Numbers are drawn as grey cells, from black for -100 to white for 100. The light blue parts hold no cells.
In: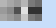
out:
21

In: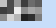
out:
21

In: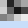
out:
0

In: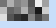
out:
3

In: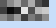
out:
34

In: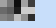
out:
-89

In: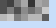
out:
-1
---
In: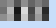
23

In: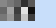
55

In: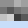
-53

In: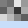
7

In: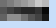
-48

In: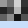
-85

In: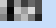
-7

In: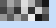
-83

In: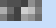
11
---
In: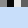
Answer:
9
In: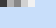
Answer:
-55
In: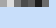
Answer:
31
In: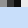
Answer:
15
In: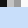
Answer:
-86
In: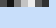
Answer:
-39
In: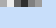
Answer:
35
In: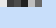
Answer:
82
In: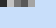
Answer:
-67
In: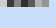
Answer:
61
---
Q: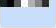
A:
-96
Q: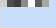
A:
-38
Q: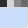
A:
67
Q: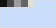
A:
-42
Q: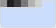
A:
-75
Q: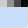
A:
13
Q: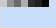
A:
13
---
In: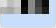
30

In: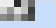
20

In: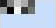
-100

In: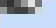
-40

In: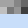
-6

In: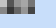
-57

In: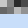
-8

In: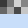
30

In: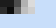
-91

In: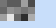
14
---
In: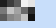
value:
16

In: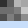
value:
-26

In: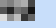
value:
49

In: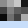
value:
-48

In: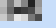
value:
81

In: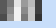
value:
89
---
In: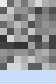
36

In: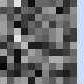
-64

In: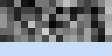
6

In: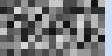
-84

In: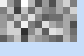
64
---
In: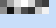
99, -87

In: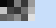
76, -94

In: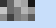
54, -82

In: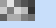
79, -61

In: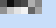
90, -88

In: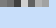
63, -50

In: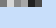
69, -74

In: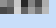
65, -70
